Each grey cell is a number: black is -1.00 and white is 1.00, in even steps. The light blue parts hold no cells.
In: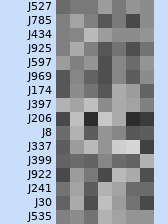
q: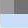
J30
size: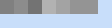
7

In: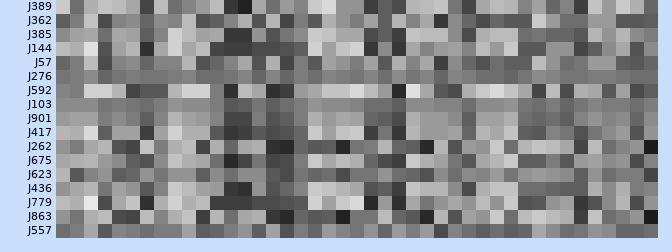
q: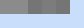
J103
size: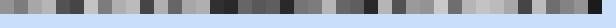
43
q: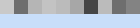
J262
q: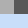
J417
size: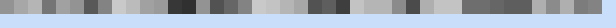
43
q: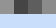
J144
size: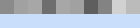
10

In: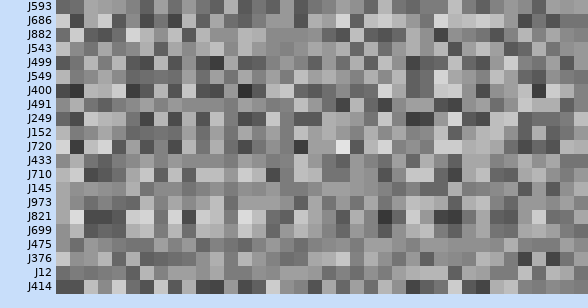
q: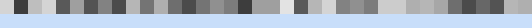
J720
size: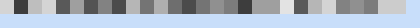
29
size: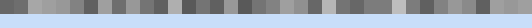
38
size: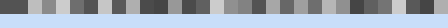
32
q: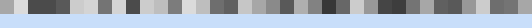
J821

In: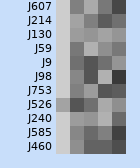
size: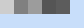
5
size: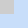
1
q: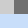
J9
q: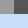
J753
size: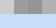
4
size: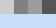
4

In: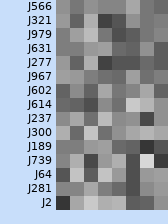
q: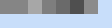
J281
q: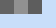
J631
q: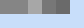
J566
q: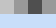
J64
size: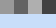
4
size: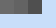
3
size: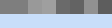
8

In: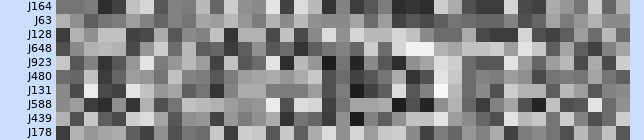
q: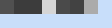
J164
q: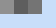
J63
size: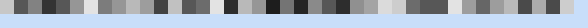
41
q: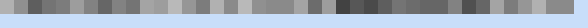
J63

